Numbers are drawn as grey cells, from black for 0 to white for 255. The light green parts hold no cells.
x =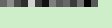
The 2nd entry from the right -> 5
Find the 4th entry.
45
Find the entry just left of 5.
115
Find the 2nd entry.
140

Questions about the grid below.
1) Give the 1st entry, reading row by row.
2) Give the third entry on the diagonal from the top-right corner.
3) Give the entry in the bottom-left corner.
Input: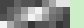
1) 68
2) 112
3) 242

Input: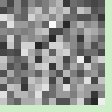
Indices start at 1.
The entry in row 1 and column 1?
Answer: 126
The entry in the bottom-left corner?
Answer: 196
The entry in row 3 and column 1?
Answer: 224
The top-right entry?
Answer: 82
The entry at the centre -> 98
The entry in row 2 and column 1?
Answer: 70
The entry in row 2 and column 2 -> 98
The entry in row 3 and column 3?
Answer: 110
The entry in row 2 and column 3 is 138
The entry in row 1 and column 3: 138
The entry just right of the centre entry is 196
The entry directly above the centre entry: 210
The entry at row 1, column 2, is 70
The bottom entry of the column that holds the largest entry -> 182
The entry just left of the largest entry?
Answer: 98
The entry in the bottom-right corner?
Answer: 238
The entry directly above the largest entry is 138

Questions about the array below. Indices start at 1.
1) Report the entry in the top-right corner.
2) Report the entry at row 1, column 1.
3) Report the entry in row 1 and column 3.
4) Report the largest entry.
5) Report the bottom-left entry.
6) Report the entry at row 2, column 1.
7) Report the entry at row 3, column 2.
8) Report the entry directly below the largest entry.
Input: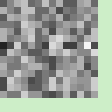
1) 106
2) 91
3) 177
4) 246
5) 161
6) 177
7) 177
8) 136

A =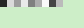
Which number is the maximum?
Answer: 249
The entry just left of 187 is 68

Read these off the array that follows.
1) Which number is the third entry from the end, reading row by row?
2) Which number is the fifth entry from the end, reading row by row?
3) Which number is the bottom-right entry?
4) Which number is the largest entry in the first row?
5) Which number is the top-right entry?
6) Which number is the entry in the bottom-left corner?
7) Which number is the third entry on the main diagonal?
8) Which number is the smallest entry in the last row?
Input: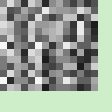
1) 41
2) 123
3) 153
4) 220
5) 81
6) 96
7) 153
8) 29

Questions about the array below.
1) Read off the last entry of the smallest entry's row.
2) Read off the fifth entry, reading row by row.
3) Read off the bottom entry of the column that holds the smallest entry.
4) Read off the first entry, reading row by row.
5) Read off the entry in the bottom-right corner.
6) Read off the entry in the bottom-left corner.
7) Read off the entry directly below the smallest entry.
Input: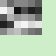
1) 48
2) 118
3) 191
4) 165
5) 105
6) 134
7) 149

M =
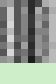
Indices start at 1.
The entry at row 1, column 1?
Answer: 146
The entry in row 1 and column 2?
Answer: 159
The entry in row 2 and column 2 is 201
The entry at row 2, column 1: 101
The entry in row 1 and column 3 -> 86
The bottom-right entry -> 185
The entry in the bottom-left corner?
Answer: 146
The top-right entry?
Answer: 185
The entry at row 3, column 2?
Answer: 201
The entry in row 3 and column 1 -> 101
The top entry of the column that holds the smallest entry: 44
